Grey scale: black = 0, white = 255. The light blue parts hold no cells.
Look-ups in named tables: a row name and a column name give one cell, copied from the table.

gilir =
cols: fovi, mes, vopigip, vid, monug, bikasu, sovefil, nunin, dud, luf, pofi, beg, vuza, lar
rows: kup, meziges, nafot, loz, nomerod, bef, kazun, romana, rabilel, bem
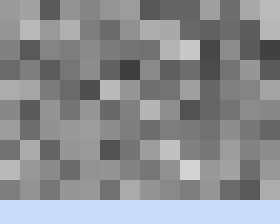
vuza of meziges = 93
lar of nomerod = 163
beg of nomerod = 128
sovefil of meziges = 145
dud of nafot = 180
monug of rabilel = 146
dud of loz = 95
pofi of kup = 159
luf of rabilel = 210
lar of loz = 90
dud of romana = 193
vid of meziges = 176
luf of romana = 129
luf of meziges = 104
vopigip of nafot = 132
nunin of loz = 137

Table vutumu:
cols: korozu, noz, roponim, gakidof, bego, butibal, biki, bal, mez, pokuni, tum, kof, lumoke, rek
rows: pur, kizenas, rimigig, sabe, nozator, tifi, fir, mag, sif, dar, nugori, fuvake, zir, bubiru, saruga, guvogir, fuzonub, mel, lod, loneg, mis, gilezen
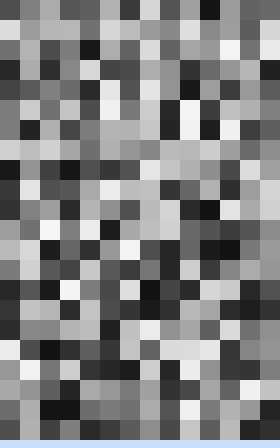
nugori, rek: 207
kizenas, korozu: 220
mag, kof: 158
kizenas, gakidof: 183
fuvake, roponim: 245
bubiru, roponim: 88

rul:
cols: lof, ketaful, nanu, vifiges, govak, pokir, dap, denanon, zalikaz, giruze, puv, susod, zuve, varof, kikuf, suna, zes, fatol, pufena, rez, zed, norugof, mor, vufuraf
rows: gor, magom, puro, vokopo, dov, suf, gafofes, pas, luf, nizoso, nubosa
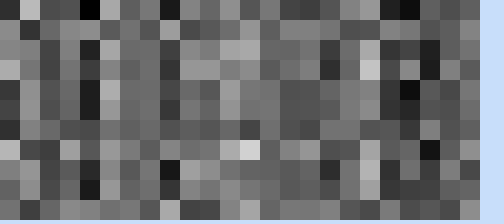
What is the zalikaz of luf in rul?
23
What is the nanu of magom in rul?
104
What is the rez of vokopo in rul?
73
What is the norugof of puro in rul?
32
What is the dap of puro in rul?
106
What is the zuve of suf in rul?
113
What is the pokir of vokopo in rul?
131

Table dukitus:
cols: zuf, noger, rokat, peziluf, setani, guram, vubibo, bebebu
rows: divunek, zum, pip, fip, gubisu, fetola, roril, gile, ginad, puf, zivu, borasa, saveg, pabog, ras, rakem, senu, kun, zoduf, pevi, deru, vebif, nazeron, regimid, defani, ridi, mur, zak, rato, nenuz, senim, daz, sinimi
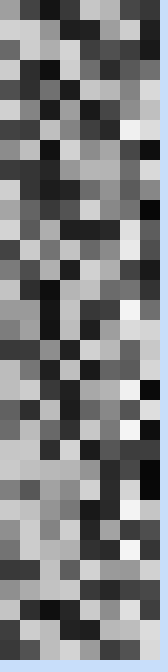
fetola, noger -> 132
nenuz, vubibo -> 65
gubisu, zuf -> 79
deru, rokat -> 188
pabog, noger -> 77
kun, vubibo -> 98
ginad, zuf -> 59
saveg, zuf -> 67
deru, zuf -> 97
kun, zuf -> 57
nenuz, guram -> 39
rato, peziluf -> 93
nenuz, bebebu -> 72
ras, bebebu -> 51
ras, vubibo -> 115

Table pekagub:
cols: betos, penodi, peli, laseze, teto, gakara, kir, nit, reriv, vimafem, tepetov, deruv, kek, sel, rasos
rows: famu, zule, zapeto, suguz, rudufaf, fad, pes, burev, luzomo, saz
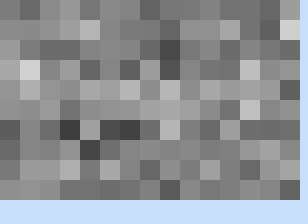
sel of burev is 162
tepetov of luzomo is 159
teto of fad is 141
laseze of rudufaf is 142
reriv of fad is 168
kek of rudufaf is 162
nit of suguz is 157
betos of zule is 139
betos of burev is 106
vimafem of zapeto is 120
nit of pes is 110
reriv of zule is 101
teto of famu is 118

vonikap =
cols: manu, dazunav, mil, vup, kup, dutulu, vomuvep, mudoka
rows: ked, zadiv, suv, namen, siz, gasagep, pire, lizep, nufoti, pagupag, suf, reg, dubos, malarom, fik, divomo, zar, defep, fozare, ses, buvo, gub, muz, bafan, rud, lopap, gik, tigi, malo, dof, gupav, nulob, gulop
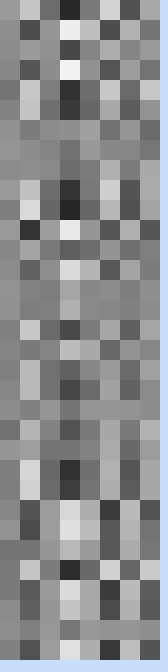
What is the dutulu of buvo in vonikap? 149
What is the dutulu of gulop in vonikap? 56
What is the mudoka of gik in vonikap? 115
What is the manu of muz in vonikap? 150
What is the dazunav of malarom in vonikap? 98
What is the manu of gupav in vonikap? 140
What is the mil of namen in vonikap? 140
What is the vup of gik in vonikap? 223
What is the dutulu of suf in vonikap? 182
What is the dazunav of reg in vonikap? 52

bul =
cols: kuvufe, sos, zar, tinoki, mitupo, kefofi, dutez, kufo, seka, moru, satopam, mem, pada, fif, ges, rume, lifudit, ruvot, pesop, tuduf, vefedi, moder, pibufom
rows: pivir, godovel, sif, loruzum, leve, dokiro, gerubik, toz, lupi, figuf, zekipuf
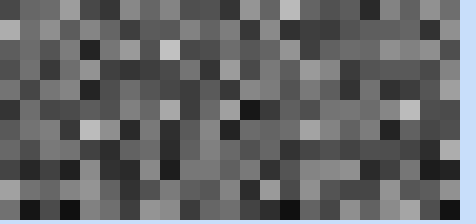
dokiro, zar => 71
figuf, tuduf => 147
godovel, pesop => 94
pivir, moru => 79
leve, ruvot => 51
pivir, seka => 132
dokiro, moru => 61
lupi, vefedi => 118
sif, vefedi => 129
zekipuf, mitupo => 129
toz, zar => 121
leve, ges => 83
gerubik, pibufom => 79
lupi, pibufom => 35
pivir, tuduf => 131

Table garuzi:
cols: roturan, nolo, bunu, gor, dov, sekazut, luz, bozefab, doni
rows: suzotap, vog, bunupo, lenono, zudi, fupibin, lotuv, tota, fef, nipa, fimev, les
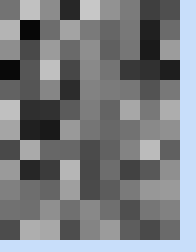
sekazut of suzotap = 146
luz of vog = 120
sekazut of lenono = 116
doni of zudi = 120
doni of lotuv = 144
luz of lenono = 56
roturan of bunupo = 142
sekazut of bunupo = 96
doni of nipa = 154
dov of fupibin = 125
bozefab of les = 74
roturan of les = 76

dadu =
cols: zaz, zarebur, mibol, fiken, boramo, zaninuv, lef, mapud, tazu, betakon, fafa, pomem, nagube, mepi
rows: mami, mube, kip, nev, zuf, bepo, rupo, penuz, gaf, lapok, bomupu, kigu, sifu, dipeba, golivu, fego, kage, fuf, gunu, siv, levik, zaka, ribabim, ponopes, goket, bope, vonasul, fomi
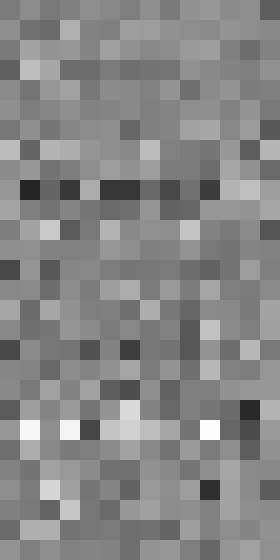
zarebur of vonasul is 174
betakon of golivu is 124
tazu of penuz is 129
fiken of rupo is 134
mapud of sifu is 127
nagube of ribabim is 94
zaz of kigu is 125
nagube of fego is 122
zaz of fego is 165
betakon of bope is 142
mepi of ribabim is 145
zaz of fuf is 72
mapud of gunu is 123
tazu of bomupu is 98
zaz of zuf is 138
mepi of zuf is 126
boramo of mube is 130
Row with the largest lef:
levik

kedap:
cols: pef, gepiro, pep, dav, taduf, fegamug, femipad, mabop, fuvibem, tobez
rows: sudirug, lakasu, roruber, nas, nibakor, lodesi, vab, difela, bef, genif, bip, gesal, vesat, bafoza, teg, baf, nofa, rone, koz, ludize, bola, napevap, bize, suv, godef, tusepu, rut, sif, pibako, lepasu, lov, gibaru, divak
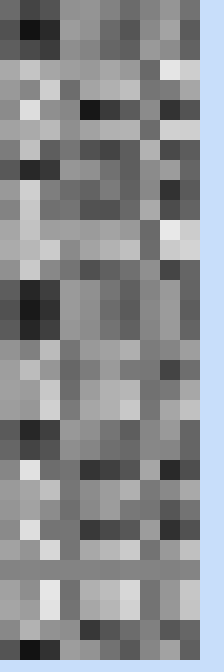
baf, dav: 154
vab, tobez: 207
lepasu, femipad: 215
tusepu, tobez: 115
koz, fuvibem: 68
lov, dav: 115
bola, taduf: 166
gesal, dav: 160
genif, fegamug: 123
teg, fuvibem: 153
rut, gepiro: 222
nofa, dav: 150
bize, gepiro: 68
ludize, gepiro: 156
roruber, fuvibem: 140
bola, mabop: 117
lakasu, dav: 156
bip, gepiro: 199
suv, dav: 115

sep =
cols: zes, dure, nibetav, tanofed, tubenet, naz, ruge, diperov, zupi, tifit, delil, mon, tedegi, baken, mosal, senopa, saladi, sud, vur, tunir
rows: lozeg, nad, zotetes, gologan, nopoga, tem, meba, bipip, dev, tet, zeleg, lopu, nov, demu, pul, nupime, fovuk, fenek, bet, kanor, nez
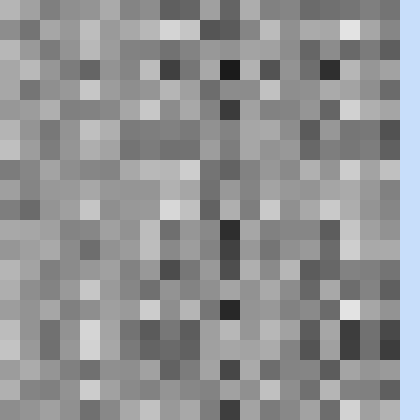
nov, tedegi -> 152
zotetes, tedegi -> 163
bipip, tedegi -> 166
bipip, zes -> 191
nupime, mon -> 40
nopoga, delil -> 109
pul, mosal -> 140
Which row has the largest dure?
gologan

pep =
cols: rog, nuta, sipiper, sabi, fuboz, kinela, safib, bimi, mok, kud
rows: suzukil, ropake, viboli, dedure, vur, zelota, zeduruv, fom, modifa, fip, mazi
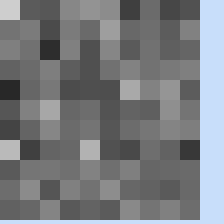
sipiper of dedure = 126
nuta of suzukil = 91
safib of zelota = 99
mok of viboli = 95
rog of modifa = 90
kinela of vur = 78
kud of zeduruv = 126
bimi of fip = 98
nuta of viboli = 113

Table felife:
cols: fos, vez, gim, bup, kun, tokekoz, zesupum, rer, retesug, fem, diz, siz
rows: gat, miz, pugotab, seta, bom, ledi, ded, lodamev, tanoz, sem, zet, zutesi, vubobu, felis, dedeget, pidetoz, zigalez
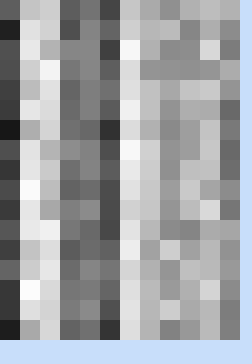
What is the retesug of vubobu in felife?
206
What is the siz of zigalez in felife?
127
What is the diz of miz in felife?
174
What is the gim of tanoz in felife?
202
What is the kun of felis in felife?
133
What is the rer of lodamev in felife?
208
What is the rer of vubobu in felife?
162
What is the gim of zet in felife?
168
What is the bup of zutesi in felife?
119
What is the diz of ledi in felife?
172
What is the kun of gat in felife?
115
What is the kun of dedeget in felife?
122
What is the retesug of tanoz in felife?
144
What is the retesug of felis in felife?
149
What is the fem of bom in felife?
195
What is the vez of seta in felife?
207
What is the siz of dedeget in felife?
139
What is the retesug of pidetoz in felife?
205
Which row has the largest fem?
sem

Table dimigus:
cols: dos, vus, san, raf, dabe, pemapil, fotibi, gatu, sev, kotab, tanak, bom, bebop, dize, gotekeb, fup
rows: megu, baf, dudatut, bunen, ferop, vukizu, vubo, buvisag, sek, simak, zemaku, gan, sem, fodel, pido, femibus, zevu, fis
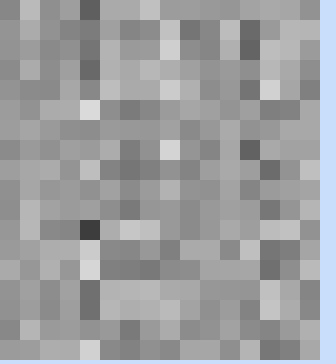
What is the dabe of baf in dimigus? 124
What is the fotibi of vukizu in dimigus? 123
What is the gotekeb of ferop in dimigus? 166
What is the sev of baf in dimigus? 193
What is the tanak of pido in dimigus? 151
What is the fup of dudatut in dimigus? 155
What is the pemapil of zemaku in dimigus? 142
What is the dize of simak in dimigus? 155
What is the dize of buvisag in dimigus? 169
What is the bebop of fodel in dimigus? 166
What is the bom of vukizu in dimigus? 148
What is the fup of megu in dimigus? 146
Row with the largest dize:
ferop

